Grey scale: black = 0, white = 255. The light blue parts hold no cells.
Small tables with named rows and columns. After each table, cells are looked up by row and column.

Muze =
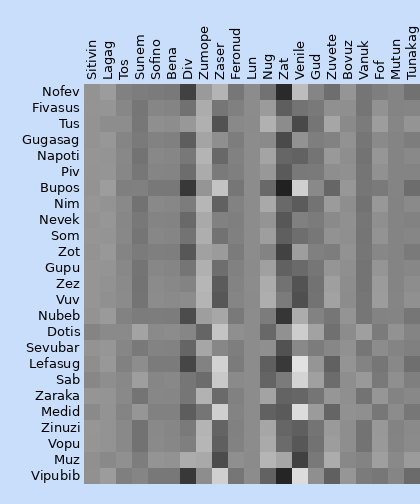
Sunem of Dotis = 163
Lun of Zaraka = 140
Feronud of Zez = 131
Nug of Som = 158
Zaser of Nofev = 180
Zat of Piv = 90

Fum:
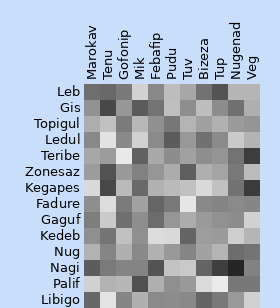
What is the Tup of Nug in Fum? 180
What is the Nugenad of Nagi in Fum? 37
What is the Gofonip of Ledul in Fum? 137
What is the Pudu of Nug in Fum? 153
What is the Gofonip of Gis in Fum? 151
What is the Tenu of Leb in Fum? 105
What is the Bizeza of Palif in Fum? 218
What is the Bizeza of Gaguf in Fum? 154
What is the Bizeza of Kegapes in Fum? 217
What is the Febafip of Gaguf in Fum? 108

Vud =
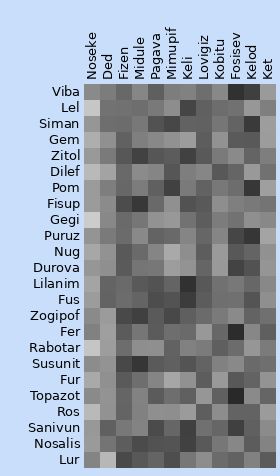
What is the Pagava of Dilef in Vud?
133
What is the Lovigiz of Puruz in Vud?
102
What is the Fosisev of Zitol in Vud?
138
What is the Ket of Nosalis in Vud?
131
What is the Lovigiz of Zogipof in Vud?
107
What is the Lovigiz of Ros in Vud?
94
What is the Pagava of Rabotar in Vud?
143
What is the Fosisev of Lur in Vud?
98
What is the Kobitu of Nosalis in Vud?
119
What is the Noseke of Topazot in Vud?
138
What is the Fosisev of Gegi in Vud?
114
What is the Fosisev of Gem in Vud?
90
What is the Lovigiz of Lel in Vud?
96
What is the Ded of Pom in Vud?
126
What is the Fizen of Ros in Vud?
100
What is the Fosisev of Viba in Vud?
49
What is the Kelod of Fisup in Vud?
121
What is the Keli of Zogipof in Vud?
95

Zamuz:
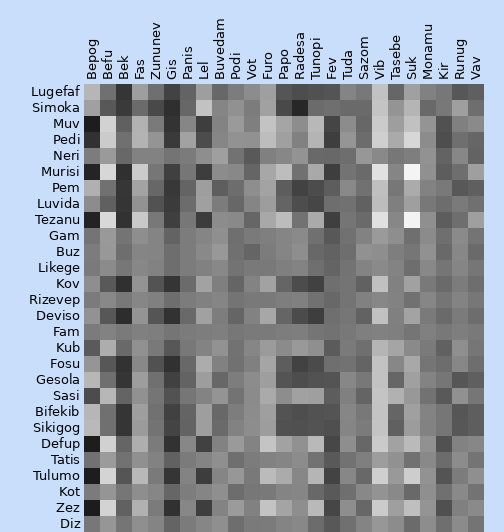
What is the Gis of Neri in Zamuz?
116
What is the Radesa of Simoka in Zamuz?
39
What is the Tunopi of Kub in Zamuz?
143
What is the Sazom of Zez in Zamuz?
103
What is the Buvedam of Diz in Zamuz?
143
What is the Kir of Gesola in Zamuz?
118
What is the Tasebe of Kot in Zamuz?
137
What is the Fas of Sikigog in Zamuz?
155
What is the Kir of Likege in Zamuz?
117
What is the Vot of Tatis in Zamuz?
124
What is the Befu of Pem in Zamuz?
113
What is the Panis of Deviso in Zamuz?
105
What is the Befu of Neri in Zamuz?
154

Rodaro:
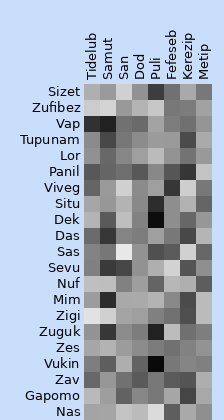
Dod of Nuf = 158
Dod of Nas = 187
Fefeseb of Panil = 86
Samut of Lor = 104
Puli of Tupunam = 155
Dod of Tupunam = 140
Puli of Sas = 80
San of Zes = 156

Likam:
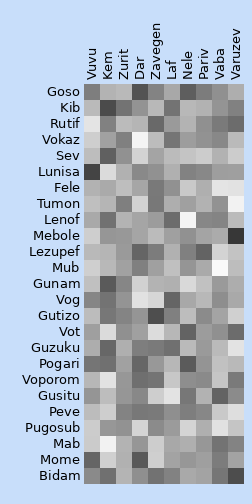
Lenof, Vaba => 132
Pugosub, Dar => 212
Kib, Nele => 184
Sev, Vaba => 178
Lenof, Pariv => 135
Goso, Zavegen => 131
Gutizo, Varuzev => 208
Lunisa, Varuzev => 159
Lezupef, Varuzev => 195
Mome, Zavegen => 207
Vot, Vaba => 144
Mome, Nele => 151
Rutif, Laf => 154
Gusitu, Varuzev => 139
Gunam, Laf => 176
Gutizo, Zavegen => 78
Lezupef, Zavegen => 124
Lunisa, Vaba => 158
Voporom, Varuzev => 122

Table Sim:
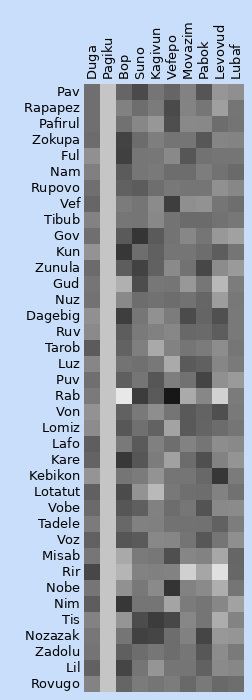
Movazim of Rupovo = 117
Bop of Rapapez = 129
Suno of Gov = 53
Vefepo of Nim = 164
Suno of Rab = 60
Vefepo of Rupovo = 120
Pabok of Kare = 79
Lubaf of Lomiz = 117
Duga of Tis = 130
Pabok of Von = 99
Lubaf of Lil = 135
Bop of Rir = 181
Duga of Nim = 93
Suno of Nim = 117
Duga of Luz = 134
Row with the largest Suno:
Lotatut

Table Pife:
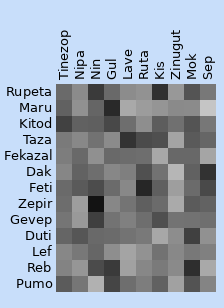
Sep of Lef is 128
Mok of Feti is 107
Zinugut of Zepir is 170
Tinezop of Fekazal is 125
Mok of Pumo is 83
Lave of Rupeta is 140
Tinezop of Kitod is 65
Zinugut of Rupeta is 152
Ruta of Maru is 156
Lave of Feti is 136
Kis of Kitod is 93
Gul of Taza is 139
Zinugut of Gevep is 115
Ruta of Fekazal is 110
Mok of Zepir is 91
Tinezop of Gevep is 117
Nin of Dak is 110
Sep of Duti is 145
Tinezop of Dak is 134
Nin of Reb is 75

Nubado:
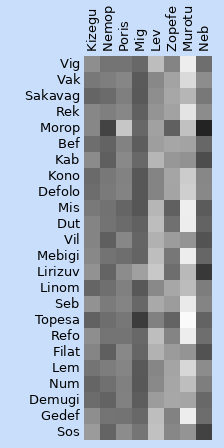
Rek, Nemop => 127
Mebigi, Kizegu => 136
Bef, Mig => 93
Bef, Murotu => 163
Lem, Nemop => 125
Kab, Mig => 104
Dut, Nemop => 115
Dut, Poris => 107
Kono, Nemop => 120
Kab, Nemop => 95
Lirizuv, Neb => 56
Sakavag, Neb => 120
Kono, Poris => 130
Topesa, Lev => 129
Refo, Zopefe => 132
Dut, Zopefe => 112
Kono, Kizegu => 106
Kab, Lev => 182
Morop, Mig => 103
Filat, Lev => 178
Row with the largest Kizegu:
Sos

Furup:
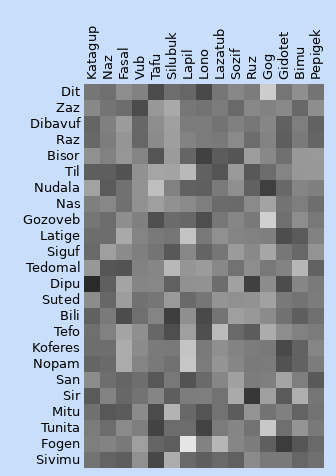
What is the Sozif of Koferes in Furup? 131
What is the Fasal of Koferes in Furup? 172
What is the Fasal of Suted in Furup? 157
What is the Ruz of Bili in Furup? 152
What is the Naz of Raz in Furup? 125
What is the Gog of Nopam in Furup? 123
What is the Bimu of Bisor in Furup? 152
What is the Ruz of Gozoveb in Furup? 121
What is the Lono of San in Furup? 106
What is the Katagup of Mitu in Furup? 112

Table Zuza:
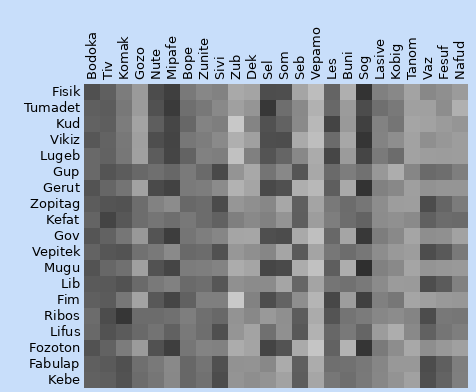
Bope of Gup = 122
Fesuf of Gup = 110
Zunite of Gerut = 125
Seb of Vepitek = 90
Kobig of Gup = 173
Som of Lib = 165
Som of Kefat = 148
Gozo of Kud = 163
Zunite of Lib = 110
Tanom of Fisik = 163
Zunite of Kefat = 108
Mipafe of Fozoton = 62
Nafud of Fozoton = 160

